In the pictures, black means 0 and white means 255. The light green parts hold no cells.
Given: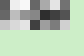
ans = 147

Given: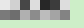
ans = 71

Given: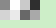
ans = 202

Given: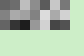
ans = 161

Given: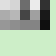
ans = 69

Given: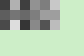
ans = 105

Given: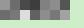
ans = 73
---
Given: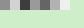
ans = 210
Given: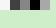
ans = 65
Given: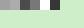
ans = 172
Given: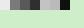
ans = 122
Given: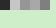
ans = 198
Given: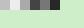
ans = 237
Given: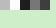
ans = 252
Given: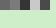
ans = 123
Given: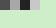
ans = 168
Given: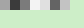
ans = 59
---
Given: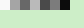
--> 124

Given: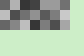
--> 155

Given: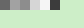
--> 245

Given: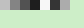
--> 53

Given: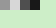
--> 79

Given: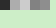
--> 130

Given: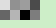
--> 157

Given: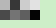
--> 205

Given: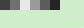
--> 92

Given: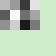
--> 58
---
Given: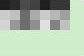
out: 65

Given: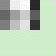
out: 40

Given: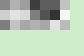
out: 61

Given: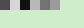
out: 184

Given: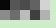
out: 98

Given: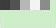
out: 244
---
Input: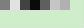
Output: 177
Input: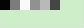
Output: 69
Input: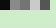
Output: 85
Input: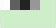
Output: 151
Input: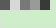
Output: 57
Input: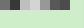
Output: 76
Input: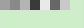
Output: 201
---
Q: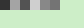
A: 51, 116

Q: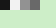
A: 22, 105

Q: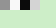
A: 147, 212

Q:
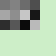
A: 119, 186

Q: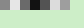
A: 136, 158

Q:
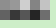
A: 142, 110

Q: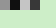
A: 148, 56

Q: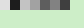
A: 224, 63

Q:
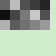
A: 101, 154

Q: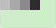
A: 190, 45
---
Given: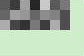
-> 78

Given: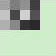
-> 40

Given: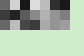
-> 157

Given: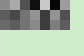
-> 93

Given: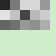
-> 173

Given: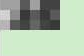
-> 57

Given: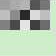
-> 108

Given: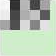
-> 226

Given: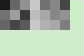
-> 126

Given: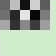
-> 157
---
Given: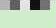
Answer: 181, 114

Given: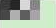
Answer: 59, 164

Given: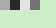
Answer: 170, 115

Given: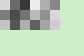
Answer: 216, 206

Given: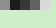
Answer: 142, 218

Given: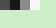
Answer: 74, 246

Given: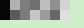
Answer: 7, 223
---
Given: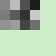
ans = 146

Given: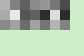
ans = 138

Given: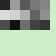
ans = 76

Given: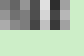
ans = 171

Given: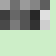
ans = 73

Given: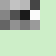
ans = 101

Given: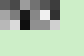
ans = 184

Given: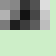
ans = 123
